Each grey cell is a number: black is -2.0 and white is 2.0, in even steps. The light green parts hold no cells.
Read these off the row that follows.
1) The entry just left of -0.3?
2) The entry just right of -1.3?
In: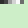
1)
1.9
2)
-0.9

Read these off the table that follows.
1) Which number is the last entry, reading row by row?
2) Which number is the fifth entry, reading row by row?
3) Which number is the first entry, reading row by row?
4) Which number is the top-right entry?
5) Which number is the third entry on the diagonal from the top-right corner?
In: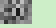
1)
0.2
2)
-0.6
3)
0.2
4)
-0.6
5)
0.8

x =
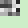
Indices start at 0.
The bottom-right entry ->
-0.4
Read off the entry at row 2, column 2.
0.6
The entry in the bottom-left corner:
0.8
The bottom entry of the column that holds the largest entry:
0.2
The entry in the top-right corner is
-1.4
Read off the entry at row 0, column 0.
0.2

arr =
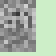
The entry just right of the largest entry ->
-0.1
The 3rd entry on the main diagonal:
0.9
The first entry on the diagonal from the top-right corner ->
-0.1
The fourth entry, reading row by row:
0.1
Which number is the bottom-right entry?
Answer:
0.1
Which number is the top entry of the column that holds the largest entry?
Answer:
-0.3
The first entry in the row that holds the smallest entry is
1.1
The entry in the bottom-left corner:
0.3
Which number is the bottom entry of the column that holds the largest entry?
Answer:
0.1
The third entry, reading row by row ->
0.3
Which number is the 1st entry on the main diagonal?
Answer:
0.1
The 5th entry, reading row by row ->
0.5
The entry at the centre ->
-0.3
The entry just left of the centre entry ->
0.9
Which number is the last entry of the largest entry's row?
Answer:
-0.1
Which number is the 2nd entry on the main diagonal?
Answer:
0.9
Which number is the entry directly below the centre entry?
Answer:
-0.3
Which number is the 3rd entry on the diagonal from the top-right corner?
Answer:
0.7
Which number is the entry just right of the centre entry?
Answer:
-0.5
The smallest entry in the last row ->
-0.1
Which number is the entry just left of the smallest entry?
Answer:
-0.7
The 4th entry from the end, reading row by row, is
0.3
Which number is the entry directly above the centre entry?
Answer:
-0.5
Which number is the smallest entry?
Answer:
-1.1
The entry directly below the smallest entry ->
0.5
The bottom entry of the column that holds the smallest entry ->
0.5
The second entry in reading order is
-0.3

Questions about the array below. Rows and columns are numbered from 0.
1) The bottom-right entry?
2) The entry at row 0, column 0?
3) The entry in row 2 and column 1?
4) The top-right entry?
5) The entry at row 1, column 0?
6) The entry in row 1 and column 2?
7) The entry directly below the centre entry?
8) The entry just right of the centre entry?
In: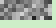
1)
-1.1
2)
1.1
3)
0.7
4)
-0.9
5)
-0.1
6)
0.5
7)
0.5
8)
0.5
